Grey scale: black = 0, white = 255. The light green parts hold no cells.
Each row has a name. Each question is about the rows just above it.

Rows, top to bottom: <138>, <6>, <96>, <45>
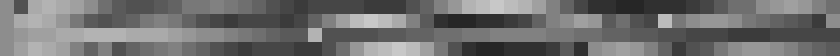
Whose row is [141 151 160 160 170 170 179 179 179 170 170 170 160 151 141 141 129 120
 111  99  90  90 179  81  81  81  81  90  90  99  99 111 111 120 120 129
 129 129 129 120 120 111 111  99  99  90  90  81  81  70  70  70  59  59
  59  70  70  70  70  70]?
<96>
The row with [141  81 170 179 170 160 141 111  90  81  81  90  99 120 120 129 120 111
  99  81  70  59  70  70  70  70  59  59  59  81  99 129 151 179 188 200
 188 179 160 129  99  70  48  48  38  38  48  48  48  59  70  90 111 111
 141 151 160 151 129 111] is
<138>
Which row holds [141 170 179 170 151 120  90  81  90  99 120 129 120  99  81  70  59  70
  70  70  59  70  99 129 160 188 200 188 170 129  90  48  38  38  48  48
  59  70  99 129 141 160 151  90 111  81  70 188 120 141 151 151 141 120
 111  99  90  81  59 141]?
<6>
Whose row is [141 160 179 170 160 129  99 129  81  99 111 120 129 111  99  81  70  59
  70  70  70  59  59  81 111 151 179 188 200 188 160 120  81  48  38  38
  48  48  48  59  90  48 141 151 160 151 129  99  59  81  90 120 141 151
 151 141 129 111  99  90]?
<45>

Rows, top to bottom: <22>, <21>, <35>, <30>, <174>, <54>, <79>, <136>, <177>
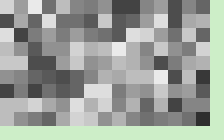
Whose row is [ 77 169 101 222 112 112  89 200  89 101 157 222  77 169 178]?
<21>
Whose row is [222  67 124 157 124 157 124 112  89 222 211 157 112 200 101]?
<35>
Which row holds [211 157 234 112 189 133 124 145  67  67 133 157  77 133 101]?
<22>
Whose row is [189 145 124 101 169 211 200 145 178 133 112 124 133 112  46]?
<177>

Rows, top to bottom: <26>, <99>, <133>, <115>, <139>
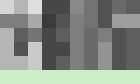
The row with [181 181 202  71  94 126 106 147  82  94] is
<139>
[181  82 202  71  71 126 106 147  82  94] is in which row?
<115>

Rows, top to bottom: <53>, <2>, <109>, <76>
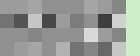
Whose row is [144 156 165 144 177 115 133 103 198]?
<76>
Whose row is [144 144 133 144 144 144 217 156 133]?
<109>
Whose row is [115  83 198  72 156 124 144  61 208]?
<2>

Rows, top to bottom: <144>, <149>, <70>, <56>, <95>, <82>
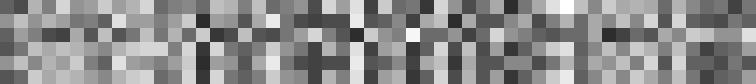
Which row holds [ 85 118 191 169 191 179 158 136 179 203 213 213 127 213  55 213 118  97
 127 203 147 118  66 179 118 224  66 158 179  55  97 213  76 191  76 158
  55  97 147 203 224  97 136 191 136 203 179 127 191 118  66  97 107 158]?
<56>
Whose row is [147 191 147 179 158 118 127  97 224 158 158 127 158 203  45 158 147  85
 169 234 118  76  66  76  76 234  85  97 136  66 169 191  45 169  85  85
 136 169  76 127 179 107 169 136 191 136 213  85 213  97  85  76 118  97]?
<149>
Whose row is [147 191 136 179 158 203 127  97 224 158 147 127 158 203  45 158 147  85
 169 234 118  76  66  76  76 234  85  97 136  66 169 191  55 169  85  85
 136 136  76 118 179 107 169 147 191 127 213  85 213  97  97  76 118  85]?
<95>
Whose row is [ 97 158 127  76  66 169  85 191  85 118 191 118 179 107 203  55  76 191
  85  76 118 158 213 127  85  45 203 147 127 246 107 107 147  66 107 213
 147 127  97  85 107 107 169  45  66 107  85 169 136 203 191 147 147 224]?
<70>

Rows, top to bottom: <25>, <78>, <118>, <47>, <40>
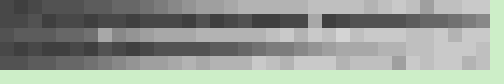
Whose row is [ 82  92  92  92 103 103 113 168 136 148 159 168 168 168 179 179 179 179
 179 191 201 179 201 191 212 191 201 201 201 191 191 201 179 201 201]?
<118>

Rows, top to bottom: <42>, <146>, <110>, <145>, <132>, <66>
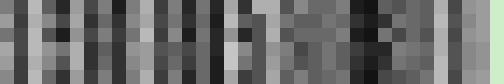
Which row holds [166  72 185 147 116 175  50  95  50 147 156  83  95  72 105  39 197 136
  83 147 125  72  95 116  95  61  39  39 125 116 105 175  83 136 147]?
<145>
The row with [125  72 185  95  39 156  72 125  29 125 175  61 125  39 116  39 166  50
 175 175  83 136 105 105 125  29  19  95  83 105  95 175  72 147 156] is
<42>
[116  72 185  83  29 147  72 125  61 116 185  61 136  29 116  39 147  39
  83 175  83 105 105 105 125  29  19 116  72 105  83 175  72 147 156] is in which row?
<110>

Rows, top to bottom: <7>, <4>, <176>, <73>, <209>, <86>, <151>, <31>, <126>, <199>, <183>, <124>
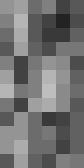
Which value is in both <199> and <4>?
[76]
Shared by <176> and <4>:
[88]

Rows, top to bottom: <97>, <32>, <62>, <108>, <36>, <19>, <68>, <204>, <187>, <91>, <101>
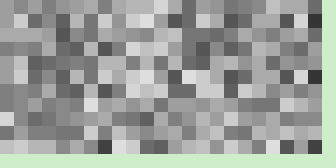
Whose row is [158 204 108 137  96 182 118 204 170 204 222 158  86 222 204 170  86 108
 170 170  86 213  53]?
<19>
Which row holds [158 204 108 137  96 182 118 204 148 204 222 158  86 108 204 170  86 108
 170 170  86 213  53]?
<32>
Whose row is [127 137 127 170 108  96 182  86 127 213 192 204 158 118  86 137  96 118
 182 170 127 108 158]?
<108>
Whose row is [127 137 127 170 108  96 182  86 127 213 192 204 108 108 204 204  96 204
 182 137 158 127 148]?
<68>

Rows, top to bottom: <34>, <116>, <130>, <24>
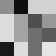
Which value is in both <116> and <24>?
[221]
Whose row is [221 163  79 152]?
<116>
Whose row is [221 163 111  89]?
<130>
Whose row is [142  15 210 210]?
<34>

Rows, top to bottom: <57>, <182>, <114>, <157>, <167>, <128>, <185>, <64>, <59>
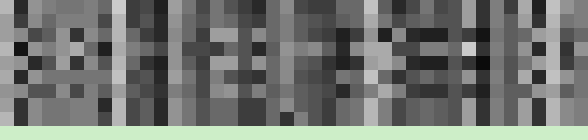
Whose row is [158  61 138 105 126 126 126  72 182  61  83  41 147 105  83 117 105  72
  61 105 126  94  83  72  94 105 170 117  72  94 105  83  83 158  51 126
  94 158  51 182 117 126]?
<182>
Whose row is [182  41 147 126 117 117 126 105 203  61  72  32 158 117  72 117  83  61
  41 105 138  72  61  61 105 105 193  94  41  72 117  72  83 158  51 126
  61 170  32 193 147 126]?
<57>

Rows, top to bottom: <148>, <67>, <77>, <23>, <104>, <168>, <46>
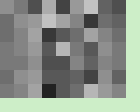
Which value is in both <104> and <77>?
[132]
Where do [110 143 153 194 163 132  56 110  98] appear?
<67>

